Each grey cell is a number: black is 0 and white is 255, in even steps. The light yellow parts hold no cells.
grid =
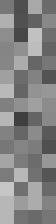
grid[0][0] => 119
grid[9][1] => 102
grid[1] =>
[176, 81, 97, 136]
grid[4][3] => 119
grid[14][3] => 131
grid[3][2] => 189
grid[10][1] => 132
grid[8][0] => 182
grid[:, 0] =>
[119, 176, 141, 133, 134, 160, 185, 128, 182, 130, 119, 165, 123, 198, 183, 183]
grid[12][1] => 184
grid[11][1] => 123
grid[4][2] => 102
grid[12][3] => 85
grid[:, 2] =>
[168, 97, 193, 189, 102, 130, 147, 160, 100, 139, 124, 108, 113, 172, 172, 106]
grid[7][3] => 140
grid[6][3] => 151

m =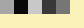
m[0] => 166
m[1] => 8

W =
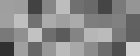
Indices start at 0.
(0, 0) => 159
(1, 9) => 97
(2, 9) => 96
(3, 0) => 48
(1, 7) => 124
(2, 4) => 91
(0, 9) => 149
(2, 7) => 187
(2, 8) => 122
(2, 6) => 182
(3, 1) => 160
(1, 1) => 191

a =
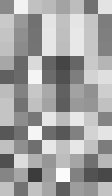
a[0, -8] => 137
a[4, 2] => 218
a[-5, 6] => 211
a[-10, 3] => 100
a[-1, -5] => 166
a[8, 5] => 233
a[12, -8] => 133
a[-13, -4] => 193
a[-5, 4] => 87
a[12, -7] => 166
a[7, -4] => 93
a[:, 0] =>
[137, 201, 196, 192, 167, 96, 188, 196, 196, 87, 192, 80, 133, 194]
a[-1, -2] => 148
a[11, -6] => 176
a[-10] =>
[167, 104, 218, 100, 69, 102, 201, 181]
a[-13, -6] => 113
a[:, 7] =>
[227, 125, 127, 129, 181, 223, 206, 193, 131, 228, 124, 183, 72, 195]
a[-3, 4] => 189
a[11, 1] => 221
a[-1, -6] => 194
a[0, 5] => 189
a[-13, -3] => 229
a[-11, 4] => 189
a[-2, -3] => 129
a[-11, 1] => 139
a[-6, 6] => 201
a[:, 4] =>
[163, 193, 191, 189, 69, 80, 97, 93, 187, 87, 194, 189, 251, 93]

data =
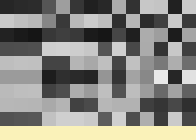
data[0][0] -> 38
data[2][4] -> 63
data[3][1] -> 78
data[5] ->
[155, 155, 155, 29, 47, 42, 37, 149, 52, 163, 136, 233, 38, 225]
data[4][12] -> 174
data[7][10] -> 63
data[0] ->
[38, 42, 44, 85, 158, 54, 32, 40, 172, 50, 199, 196, 33, 203]
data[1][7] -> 190
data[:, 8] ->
[172, 47, 70, 207, 69, 52, 82, 178, 207]
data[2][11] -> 158
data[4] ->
[190, 193, 192, 68, 68, 181, 168, 191, 69, 193, 144, 121, 174, 110]
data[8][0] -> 82
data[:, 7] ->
[40, 190, 22, 84, 191, 149, 191, 183, 92]
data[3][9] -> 72
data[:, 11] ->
[196, 64, 158, 51, 121, 233, 105, 53, 59]
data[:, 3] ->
[85, 134, 56, 207, 68, 29, 66, 169, 193]
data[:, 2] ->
[44, 184, 21, 80, 192, 155, 191, 181, 87]
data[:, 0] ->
[38, 201, 34, 77, 190, 155, 186, 183, 82]
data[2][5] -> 57
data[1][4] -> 57
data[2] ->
[34, 26, 21, 56, 63, 57, 27, 22, 70, 31, 172, 158, 28, 165]
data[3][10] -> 171
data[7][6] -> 74
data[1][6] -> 203
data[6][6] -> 155

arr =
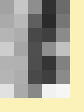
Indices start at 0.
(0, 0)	162
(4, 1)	177
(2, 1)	173
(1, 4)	118
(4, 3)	53
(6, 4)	246
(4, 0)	178
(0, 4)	107
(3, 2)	79
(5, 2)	73
